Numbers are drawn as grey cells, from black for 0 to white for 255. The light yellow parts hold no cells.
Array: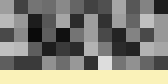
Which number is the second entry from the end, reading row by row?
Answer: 101
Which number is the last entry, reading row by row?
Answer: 66
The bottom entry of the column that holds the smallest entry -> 58
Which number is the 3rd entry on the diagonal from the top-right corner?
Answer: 131
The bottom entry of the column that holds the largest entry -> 221
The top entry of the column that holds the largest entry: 80
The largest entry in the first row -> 166
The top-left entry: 158
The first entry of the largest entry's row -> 94
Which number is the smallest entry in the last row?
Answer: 50
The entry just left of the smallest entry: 137
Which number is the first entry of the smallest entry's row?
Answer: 73
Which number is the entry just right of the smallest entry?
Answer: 94
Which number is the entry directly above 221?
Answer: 124
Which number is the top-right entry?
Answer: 29

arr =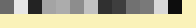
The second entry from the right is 216
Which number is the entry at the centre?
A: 193
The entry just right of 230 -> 35
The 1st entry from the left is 105

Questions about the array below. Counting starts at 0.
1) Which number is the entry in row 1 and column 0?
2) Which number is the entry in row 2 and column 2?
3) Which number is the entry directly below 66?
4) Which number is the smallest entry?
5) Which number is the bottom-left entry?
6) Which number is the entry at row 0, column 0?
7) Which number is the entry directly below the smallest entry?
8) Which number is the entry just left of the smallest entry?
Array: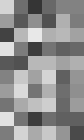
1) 156
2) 232
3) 225
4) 53
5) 124
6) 212
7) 143
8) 110

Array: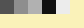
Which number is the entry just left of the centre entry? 142
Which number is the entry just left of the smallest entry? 177

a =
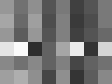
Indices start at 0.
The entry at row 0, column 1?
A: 113
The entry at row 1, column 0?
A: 166
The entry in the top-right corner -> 121
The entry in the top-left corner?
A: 151
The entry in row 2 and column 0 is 151
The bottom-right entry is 136
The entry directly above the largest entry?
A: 92
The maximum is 250
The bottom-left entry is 159
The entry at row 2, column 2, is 151

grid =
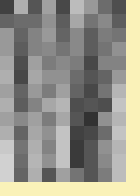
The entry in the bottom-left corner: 209
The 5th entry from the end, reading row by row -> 160
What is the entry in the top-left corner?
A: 65
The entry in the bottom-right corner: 188
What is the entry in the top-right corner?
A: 78
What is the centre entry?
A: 160
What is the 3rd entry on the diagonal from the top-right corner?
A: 93
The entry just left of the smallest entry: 85
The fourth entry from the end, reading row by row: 116
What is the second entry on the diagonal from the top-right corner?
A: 137
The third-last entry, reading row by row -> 85
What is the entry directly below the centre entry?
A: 181
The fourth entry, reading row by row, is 160
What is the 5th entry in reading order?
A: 72
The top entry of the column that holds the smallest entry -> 153
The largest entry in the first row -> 188
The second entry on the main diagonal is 108

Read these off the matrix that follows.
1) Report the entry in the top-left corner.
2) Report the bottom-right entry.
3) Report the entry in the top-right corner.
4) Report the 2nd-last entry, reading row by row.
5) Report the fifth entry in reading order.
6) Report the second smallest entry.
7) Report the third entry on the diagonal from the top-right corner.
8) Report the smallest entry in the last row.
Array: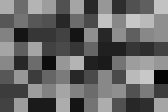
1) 173
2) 165
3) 194
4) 46
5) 81
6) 13
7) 95
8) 20

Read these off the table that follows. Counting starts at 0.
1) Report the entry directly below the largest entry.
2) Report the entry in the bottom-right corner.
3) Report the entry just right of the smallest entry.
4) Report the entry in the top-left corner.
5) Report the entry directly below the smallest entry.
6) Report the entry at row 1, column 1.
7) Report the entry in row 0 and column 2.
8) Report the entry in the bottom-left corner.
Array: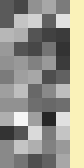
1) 84
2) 167
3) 225
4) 90
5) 123
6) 196
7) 145
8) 137

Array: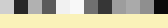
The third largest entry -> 207
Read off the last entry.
10
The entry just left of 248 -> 241
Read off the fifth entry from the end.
54

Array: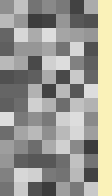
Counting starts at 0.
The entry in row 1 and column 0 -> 185
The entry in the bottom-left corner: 115
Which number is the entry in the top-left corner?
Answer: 143
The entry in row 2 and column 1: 215
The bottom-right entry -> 201
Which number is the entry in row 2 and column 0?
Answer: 101
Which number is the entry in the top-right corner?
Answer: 171
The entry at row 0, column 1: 193
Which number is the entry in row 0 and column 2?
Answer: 115

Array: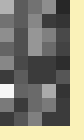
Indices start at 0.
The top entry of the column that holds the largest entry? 178
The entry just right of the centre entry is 59
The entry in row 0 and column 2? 114
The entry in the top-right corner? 39
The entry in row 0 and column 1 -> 92
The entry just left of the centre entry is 73
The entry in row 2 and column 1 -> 80
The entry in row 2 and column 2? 150
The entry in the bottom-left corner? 59
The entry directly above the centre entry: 150
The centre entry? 59
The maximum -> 246

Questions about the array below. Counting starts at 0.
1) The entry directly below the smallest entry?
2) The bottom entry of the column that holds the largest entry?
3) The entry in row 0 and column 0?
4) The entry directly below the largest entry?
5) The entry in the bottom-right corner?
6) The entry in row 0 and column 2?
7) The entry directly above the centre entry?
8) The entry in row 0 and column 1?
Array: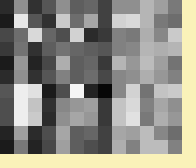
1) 57
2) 94
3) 43
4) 151
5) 129
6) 49
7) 102
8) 143
